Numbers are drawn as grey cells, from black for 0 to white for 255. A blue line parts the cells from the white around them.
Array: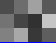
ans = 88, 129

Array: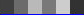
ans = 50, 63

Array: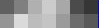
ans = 54, 149

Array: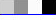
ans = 3, 207

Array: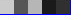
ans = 48, 203

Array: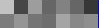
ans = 55, 124

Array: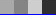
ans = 47, 169
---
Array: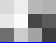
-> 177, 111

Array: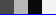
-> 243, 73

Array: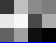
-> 126, 98

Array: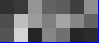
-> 143, 84

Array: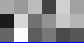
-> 161, 101

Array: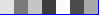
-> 169, 226

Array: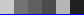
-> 32, 202
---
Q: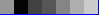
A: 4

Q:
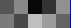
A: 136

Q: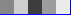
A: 207

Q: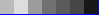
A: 221

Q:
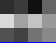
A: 59

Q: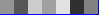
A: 87
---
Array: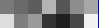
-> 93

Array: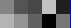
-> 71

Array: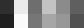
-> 110

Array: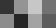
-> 199

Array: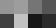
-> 117

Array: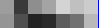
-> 142

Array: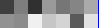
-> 48

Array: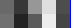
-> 151
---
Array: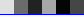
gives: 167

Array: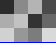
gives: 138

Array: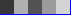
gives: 82

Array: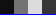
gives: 115

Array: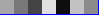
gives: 14

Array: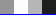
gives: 253

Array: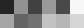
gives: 153
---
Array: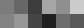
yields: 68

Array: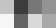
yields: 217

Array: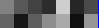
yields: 94

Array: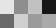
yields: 155

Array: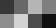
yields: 75

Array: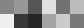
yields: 37

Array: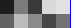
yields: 138

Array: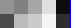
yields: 203

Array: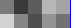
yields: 78
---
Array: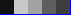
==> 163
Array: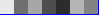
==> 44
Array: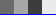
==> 167
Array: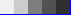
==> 126
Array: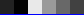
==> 154
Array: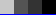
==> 84
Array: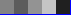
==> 147
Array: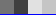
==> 63
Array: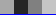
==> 38
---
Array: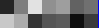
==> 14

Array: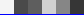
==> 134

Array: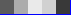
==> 209

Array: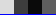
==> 10

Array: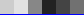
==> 68

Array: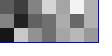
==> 184

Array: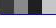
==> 31

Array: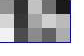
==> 98

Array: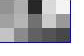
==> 84
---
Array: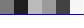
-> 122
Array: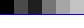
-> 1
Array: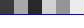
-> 59
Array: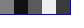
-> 127
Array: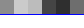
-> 140
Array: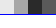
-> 233
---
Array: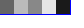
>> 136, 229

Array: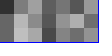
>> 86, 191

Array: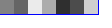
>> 172, 235

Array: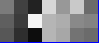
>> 181, 244

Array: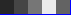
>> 118, 235

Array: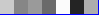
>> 106, 251

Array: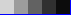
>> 98, 212

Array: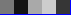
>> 169, 205

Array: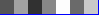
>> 135, 253
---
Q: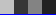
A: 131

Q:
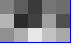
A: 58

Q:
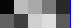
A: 169

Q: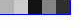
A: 18

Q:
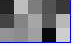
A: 125

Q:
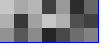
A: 182
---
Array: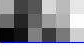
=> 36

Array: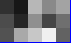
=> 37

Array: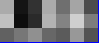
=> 13

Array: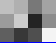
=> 204

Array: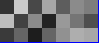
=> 65

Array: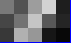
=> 115

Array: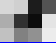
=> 49

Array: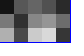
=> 48

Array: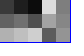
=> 112
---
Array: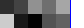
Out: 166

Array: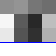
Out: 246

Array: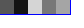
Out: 165

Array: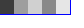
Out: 230

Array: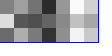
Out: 151

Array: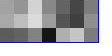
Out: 99

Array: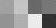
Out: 147

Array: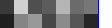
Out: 181

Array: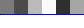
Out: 47

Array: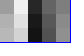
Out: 126
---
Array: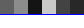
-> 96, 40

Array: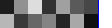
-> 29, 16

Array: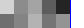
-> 211, 148

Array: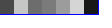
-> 73, 24

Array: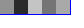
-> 146, 169

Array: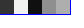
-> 51, 174
